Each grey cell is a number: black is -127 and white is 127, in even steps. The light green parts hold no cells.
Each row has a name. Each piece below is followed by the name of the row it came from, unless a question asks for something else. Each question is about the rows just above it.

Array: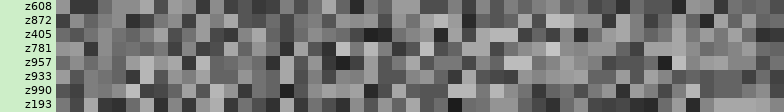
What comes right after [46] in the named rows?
[-70]
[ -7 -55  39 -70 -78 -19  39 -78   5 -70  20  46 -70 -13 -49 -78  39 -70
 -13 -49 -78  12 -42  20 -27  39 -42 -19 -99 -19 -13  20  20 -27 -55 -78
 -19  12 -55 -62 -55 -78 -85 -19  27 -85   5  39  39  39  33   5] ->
z193
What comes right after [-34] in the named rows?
[-42]
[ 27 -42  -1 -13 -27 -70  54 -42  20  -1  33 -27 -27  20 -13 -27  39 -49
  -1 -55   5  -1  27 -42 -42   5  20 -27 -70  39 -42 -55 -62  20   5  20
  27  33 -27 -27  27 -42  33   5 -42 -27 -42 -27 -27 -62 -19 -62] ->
z933

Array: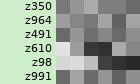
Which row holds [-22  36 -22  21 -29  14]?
z991
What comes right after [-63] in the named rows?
[-78]
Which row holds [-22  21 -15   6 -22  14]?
z491
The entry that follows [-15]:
[6]

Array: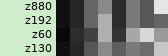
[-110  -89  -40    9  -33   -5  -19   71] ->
z130
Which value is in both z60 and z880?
[-83]
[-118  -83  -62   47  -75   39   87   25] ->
z60

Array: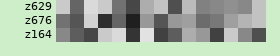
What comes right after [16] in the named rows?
[8]
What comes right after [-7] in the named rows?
[31]
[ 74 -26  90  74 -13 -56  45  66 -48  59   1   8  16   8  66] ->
z629
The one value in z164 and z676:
[24]

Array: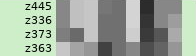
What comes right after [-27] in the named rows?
[22]
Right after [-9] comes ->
[-15]
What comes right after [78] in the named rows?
[-69]
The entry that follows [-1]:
[-21]
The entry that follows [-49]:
[-27]
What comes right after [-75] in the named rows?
[7]

